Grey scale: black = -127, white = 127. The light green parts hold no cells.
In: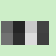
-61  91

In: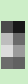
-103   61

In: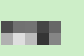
-24 -74

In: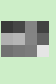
-62   4  -7

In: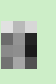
87 19 10

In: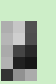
-46  78  42

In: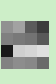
-67 -12  79   2

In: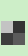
-75 -66

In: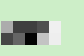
112  67
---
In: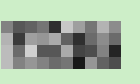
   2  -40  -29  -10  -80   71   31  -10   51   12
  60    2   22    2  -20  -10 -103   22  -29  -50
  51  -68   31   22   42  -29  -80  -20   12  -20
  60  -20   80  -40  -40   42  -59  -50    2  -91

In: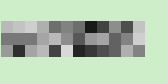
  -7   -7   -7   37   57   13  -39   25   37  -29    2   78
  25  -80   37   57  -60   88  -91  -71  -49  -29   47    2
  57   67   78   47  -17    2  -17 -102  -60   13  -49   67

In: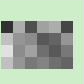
-78  45 -48  33  45 -57
 64  21  -7   3 -16 -27
 64  21  12 -39 -27  21
 97  12  33 -16 -39  -7

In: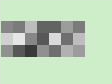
 16 -40 -70  16 -16  49  28
 80 102   7 -40  90 -16  61
  7  -4  61 -28 -28  28  -4

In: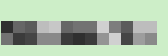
-13 -68 -58   9   9 -68 -80 -68  20  80 -58  29   9
-80 -25 -36  61  71 -25 -13 -13  80  -2 -36  61  61

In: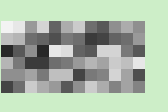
 53  -6 -68 -68 -17  -6  25  53  35  75  63 103
 63  53 -17 -28 -48  -6 -17 -68 -59 -28 -17  25
-87 -39  15 -87 103  93 -28 -39  84  84  -6 -39
115 103  25  84 -28  44  75 -17 -39  15  44  15
 15  15  35  -6  63  63 -59  -6   3  84  35 -48
-59 -17  75  44  25 -39  15  75  44   3  35   3

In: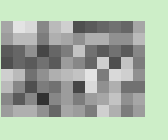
 58   7 -48  -3 -14  28 -57  89  16  47 -14 -14
-48 -25 -37 -14 -37  28   7 -25  79 -48  67  -3
 79  58 -14  16  47  58  67  99  -3  89  79  16
  7 -37   7 -78   7  28  -3  28  38  67  16  38
-37 -25  16 -57 -25  -3  67 -14 -37 -14 -37   7
 28  47  47  16 -25  38  28  -3  79  47  -3  28
 28  58  58  -3  47  38  16  47  47  16  16  58
 38  99  89   7  58  79 -48 -37 -25 -14 -25  38

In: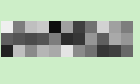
 -32  -43  -52  -43   -2  -83  -73   22  -32   41   22
 -94   63   10   53   41  100   10  -14  -73  -64  -23
 111   -2   63   73 -113   32  -64  -14   82   32   -2

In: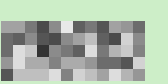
 34  34  -7 -52  11 105 -31  -7 -42  34  22 -19
-19 -31  11 -42 -52  11  34  63 -31 -52  82  11
 22  93  43  43   2  43  43  22 -19 -19 -42  82
-42  63  63  63  93   2  82  63  34  93  52  22
-19  93  73 -75  11  -7 -31  93  -7  52  73   2
